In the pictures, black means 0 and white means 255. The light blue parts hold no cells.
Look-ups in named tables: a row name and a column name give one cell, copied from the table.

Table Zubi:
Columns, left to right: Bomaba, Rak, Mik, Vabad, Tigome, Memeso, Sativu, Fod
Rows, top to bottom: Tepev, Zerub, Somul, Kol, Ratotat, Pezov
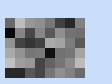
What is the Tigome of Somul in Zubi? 170
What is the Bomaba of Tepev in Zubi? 105
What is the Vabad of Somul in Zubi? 65
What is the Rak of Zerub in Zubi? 134
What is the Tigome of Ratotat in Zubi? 99
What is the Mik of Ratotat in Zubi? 151
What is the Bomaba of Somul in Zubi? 147
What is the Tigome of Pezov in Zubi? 117
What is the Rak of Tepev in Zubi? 189
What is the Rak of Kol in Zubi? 147
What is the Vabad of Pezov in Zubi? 70
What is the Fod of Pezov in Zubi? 106
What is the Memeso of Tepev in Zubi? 65
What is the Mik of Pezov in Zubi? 88
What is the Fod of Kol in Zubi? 164
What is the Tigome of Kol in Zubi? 16
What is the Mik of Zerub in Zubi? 72
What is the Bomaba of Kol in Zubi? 170
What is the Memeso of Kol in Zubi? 114
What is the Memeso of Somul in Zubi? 163

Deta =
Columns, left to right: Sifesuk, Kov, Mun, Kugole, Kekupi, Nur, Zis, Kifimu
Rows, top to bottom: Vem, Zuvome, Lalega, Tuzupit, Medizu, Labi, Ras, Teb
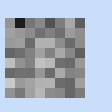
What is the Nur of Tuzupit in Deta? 168
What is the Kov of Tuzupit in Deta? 110
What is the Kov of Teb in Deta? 120
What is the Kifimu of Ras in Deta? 159
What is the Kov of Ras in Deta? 154
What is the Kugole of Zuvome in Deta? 113
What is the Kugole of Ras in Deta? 177
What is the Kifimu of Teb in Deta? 123
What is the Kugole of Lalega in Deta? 176
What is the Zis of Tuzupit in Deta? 135
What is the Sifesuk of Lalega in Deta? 154
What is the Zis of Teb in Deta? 103

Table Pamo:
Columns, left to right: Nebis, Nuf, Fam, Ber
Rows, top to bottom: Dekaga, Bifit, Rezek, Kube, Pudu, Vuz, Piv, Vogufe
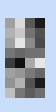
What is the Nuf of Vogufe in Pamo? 119
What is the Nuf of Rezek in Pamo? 229
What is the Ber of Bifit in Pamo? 81
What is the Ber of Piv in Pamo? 27
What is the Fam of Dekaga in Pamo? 88
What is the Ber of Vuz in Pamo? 103
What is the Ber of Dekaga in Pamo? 26
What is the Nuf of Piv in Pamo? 178
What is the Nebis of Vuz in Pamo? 160

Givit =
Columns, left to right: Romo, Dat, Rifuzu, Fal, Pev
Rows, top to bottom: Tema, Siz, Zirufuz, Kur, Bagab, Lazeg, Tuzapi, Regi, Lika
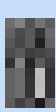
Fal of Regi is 192
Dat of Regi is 110
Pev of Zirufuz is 99
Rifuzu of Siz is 90
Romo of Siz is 99
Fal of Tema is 115
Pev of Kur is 77
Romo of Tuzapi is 99
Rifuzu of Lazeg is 48

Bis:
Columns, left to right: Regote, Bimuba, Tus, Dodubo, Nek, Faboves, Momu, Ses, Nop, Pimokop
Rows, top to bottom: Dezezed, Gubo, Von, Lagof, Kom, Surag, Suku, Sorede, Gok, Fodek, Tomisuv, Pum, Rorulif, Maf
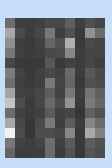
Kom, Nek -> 88
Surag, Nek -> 72
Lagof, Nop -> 69
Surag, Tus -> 57
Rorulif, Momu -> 90
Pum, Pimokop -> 128
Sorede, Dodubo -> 71
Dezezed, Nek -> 73
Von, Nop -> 74
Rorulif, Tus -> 62
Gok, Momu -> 147
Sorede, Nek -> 93
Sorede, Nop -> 115
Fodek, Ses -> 54
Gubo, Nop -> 146
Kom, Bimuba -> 57
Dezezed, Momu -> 96

